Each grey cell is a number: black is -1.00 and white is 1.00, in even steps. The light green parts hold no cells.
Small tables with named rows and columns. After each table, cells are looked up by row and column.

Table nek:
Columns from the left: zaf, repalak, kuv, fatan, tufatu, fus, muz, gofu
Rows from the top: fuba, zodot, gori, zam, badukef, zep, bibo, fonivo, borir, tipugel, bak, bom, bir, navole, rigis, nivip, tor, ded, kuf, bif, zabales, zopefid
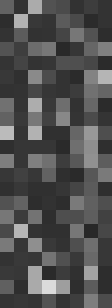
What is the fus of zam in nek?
-0.58
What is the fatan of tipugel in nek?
-0.62
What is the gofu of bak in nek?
-0.63
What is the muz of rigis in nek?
-0.25
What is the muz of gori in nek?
-0.36
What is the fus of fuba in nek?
-0.61
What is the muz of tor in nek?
-0.69
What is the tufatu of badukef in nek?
-0.37
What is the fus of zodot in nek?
-0.42
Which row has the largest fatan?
zabales

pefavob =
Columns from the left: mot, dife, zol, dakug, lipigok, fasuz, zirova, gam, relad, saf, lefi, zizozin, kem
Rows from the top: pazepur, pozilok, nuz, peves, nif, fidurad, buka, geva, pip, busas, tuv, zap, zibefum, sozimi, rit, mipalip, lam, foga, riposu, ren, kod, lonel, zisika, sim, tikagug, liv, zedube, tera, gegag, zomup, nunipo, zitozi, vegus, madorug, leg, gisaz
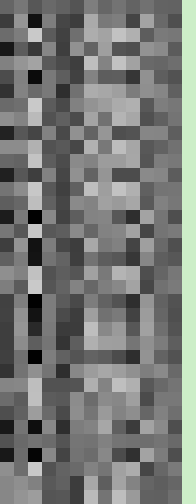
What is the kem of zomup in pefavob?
-0.13
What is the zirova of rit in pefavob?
0.03
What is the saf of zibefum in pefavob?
-0.40
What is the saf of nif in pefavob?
0.27
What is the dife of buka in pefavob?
0.03
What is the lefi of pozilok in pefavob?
0.28
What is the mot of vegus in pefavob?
-0.81
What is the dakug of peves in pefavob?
0.05
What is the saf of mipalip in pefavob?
-0.64
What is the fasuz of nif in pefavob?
-0.51
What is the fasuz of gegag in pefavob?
0.10
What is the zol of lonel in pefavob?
-0.99
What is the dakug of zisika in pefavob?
-0.02
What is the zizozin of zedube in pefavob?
0.08
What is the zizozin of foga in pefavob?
-0.18
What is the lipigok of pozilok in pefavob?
-0.45
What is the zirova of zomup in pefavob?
-0.08
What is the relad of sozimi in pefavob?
0.52
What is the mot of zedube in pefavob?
-0.60

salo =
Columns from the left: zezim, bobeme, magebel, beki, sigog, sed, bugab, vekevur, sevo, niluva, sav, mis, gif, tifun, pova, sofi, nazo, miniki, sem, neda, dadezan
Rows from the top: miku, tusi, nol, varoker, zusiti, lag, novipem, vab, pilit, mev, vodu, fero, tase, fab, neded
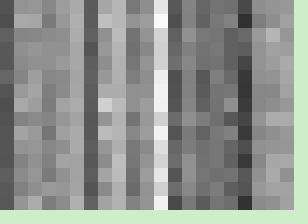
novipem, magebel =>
0.29
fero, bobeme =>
0.03
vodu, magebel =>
0.18
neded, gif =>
-0.42
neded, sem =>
0.09
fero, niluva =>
-0.07
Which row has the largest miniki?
nol

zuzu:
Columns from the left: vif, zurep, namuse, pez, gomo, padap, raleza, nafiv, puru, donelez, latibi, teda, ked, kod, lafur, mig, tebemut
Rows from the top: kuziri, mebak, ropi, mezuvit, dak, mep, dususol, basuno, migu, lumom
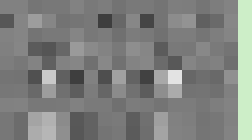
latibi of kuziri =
-0.05
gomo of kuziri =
-0.06
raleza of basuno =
-0.04
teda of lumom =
0.29
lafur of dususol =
-0.09
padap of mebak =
-0.08
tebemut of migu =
0.01
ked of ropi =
-0.02
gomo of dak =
0.02
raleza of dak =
-0.12
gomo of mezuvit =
-0.19
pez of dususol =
0.23
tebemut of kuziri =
0.03
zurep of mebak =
0.04
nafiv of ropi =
-0.03
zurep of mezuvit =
0.05
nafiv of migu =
-0.06
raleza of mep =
0.01
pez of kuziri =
-0.06
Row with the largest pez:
mep

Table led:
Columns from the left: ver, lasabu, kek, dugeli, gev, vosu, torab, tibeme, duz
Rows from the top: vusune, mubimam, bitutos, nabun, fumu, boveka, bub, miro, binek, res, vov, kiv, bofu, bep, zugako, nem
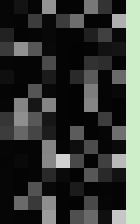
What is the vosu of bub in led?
-0.98
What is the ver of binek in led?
-0.58
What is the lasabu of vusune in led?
-0.85
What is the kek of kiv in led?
-0.96
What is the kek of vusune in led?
-0.96
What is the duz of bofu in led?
-0.86
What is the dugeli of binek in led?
-0.83
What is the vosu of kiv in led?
-0.43
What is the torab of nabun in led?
-0.97
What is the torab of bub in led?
-0.02
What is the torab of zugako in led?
-0.43
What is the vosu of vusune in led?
-0.97
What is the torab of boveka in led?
-0.29
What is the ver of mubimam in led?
-0.95
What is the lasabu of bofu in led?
-0.97
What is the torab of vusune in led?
-0.06
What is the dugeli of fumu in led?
-0.41
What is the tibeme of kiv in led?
-0.50
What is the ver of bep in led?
-0.95

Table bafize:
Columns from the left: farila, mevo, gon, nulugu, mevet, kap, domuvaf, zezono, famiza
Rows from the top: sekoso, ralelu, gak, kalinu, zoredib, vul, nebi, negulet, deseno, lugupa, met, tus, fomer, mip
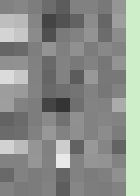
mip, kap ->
0.05
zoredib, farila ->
0.13
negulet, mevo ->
0.02
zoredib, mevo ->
0.14
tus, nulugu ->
0.02
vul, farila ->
0.72
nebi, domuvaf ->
0.02
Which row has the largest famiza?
negulet

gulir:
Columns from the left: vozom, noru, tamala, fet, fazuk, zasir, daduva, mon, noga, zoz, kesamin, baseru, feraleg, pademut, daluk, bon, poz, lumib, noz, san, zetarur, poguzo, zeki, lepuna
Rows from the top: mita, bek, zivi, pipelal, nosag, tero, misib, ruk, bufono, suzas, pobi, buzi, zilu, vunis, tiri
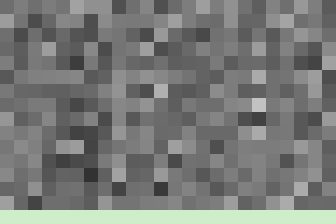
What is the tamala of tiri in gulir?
-0.47
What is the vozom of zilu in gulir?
0.07
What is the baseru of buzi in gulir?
-0.01
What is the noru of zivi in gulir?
-0.41
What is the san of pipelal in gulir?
-0.22
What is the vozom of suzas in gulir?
0.02
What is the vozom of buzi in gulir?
-0.01
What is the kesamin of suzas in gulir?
0.05
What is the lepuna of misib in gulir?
-0.30
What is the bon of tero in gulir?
-0.27
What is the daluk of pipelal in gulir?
0.00
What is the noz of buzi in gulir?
0.03
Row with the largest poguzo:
vunis

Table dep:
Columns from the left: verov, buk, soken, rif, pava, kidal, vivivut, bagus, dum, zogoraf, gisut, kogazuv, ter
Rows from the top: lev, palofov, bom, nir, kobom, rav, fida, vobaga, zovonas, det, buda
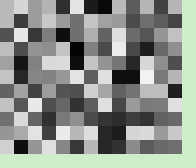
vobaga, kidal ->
-0.61
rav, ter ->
0.42
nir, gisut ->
-0.77
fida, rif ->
0.23
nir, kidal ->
-0.98
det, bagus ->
-0.70
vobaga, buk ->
-0.32
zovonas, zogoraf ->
-0.51
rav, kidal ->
0.78
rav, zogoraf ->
-0.88
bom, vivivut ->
0.37
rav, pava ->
0.19
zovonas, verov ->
-0.12
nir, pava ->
0.53
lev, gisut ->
0.42
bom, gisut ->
-0.33
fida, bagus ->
0.30
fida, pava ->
-0.34

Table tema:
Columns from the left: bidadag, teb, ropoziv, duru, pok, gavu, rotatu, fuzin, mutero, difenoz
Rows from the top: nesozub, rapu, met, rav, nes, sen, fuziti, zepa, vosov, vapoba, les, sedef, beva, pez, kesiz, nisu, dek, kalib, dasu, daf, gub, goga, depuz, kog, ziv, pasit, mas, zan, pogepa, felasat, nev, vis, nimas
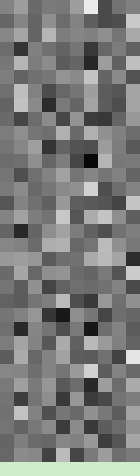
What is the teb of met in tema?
0.30
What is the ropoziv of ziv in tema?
0.03
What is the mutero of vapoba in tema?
0.00
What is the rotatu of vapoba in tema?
0.38
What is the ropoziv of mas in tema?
-0.14
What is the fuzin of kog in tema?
-0.14
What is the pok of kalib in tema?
0.39
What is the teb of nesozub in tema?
0.23
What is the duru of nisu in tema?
-0.10
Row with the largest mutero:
dasu

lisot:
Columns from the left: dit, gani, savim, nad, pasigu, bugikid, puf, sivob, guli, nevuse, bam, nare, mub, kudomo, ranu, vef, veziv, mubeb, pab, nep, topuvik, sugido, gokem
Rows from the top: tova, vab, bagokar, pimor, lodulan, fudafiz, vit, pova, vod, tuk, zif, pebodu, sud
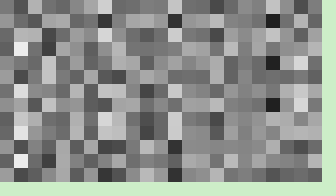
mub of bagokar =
0.60
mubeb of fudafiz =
0.05
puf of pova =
-0.27
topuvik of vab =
-0.12
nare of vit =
-0.17
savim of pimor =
-0.11

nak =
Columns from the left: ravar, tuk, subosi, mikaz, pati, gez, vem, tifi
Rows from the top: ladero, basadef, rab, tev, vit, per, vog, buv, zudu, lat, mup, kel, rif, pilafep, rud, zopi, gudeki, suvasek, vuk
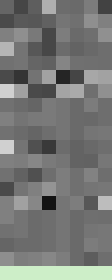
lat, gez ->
-0.17
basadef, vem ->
0.12
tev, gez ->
-0.22
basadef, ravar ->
-0.42
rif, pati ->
-0.02
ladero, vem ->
-0.03

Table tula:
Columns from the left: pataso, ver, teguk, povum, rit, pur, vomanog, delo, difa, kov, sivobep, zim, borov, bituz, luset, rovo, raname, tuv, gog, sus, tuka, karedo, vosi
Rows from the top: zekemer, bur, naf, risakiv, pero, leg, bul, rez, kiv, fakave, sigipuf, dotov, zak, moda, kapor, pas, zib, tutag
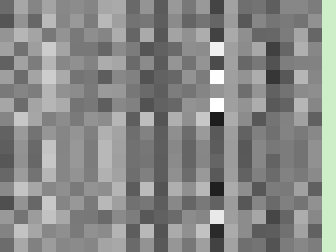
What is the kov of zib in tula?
-0.27
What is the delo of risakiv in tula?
-0.20
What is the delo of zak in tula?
0.39
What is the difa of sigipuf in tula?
0.26
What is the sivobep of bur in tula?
-0.07
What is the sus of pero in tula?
-0.36
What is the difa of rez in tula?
0.07
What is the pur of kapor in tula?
0.19
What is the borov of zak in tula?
0.13
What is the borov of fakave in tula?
0.12
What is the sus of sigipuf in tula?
-0.06
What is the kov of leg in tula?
0.01
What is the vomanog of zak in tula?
-0.01
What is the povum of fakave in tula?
0.18
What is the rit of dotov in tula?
0.05

